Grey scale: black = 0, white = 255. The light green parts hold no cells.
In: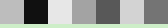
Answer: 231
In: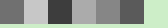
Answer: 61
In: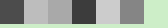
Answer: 169
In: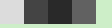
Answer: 41
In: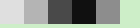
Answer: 73
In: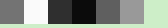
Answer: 47
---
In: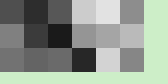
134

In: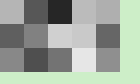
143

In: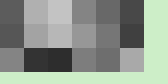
169

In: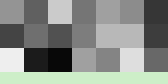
104

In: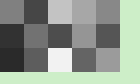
155

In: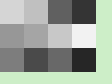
38
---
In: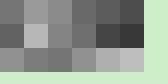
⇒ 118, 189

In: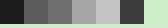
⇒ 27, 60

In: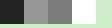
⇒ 34, 255

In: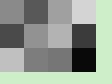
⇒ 138, 9

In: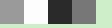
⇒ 154, 119

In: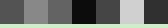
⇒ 83, 48

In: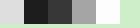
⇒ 222, 253

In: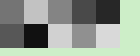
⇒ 116, 217

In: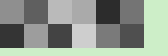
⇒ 143, 79
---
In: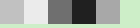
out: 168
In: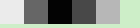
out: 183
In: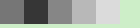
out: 219
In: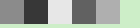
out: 175
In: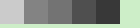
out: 56
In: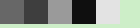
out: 227
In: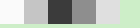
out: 223
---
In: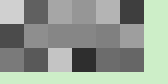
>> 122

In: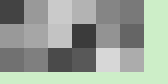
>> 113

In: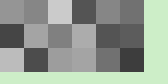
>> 188

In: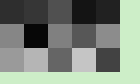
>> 154

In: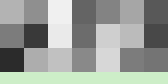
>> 43

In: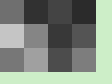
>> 119

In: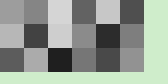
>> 92

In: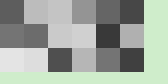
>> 228
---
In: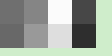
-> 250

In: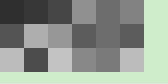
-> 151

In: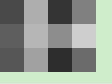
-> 141

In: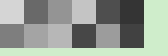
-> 148

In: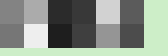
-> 43

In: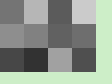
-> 97

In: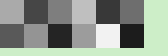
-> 126

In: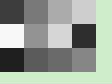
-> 214

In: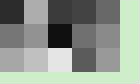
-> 15
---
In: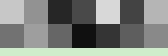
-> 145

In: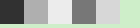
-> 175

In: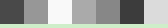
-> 151

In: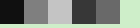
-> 127

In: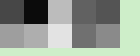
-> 11

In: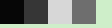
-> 54

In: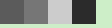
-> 118

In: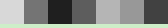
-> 116
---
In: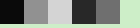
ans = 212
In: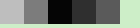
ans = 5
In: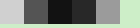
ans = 18
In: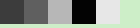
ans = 183
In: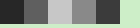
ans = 199
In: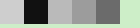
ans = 186
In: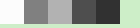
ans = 178
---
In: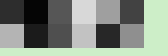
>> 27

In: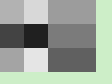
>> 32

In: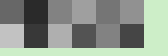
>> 56

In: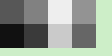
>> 58

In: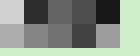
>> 133

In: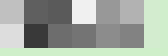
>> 57
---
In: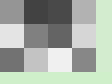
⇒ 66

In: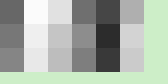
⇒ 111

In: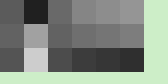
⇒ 133

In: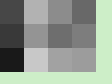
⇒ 178

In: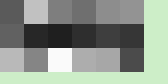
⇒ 111

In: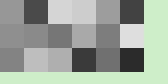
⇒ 205

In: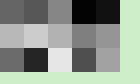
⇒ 133
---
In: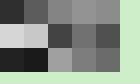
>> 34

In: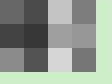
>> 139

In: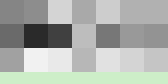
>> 161

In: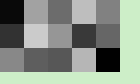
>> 136

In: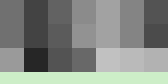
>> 154

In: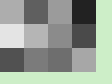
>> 81

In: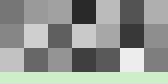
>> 194
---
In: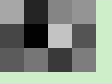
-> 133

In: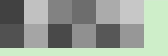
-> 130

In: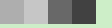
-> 104

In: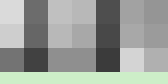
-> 192

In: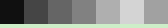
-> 101

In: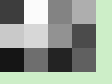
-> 131

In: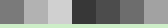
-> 208

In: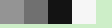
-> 19
